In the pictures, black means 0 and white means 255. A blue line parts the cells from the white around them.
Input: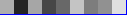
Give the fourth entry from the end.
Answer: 196
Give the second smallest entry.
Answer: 70
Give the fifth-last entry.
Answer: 104

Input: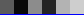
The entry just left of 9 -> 91
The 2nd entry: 9
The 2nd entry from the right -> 179

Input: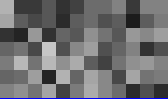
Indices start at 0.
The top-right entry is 130
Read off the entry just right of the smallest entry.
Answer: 93
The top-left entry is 178
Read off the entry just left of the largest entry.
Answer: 72
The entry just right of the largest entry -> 80
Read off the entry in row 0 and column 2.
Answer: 57
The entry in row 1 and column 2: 72
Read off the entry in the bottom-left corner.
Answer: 130
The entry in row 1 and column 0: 165
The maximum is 198
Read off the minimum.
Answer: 28
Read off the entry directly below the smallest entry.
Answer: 152
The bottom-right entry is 43
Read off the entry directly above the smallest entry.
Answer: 57
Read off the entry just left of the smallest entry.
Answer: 93
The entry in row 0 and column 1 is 57

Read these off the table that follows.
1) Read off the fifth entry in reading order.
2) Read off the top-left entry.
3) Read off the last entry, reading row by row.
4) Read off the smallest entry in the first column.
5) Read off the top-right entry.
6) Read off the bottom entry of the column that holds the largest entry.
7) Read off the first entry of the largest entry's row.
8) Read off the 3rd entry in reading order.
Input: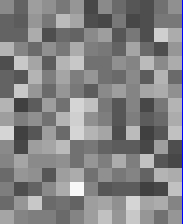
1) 120
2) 138
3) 150
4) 78
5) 144
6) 132
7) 126
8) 158

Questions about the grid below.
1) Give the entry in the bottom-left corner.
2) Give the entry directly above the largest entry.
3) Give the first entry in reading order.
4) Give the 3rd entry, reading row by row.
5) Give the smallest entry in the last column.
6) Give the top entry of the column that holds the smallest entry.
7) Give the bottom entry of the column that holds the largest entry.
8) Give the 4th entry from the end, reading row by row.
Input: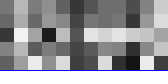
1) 97
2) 171
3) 118
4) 124
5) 63
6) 77
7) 157
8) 48

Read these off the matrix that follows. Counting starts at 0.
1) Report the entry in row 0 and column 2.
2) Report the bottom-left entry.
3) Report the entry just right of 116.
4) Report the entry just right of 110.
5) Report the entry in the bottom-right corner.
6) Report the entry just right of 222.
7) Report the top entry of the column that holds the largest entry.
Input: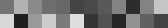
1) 138
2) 215
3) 178
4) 104
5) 68
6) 53
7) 68
